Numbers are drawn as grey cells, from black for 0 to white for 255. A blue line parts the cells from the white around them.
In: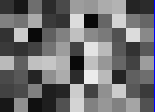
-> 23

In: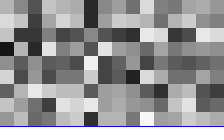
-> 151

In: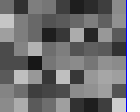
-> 139

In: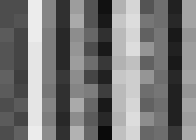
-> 77

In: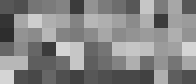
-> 213

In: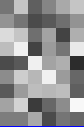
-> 125
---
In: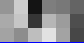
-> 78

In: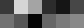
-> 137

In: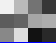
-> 173

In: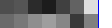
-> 128

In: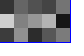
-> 22

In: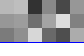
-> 129

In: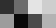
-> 179

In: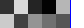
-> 85

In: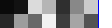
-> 83

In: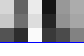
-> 166
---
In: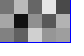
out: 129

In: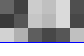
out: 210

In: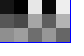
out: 143

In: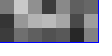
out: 60

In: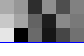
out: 230

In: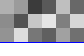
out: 147

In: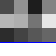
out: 44

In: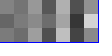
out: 123

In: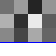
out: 136
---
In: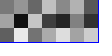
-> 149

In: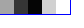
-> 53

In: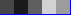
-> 26

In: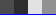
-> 45

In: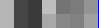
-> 70

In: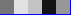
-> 225
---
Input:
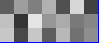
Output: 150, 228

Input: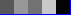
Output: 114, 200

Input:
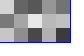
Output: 231, 231

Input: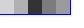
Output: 51, 212

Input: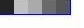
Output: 170, 192

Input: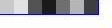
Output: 26, 226

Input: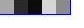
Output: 12, 214
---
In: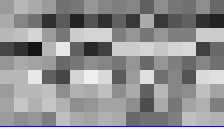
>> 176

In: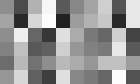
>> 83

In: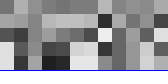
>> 176

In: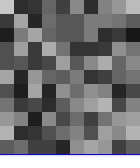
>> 93

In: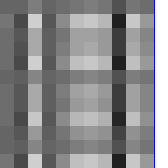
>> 153

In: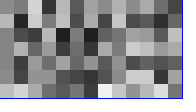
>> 117
